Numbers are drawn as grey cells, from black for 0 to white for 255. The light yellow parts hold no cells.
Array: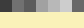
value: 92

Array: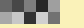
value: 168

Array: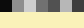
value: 206

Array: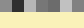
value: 182

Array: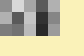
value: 124

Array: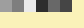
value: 126

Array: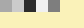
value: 169

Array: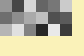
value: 224

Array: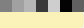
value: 182

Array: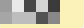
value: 166
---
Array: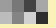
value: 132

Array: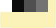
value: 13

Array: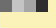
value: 196

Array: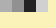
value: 145

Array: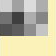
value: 93

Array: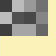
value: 165

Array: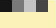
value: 121

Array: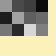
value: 41

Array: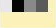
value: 5
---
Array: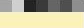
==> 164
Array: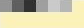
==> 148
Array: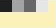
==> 32
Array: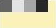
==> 101
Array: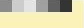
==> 139
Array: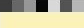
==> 60
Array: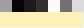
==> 159
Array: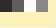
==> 44
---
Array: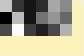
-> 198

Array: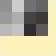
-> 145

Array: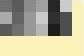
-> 111

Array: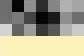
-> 110

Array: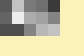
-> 89

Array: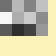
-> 111

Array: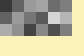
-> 56

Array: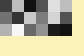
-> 63

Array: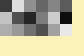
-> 59
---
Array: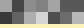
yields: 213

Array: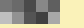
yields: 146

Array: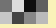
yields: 198

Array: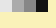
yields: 230

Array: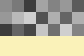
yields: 197

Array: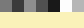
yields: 80

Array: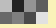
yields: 104

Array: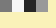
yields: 121
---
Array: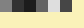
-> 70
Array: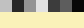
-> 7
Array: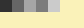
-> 203
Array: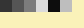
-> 190
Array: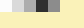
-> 140
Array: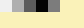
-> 124
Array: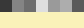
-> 90
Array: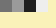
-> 238
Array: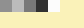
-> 252
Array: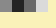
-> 218
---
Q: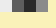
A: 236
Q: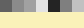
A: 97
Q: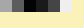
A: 167
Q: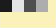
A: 27
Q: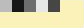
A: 188
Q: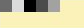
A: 107
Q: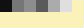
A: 16
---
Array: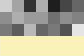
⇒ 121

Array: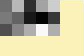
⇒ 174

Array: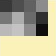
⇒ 195

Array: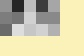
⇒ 198

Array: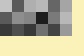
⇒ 112

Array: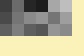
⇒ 86

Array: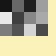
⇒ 83
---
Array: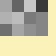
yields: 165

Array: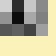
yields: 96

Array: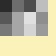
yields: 166

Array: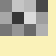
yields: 149

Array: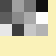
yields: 61

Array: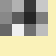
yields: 239

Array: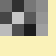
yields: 79

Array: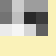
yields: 245
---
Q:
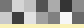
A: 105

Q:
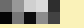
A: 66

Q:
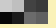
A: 96

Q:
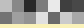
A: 168

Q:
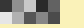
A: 75

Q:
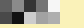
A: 174

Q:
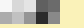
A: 137

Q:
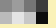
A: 13
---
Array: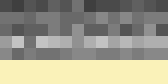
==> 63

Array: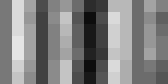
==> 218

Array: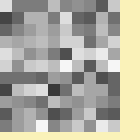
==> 124

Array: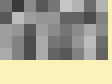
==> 57

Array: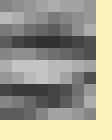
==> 142

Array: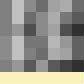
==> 192
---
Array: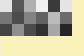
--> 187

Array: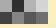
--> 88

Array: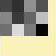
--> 101

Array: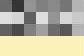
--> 213

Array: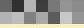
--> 200

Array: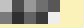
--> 58

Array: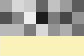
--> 71

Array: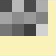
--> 153

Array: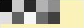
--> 108
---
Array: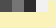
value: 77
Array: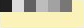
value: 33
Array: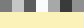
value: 123
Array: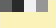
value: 98
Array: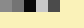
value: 138
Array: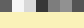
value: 96
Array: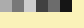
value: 172
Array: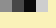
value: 142
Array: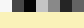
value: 247
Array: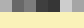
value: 176
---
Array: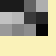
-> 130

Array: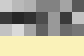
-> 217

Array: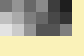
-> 203

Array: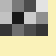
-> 110

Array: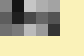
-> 122

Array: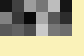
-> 98

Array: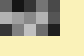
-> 128
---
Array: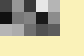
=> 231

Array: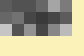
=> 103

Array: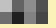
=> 80

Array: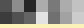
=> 172

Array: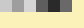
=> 94

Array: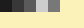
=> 205
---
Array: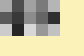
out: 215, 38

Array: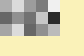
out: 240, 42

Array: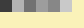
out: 201, 60

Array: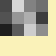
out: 214, 30

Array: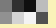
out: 243, 15

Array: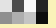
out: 248, 13

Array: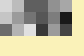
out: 224, 25
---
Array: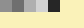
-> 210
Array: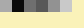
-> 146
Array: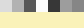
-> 157
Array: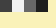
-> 103
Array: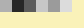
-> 155
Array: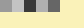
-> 176
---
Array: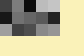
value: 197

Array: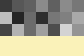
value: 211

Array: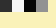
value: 246

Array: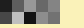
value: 191

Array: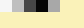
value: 246

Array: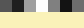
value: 254
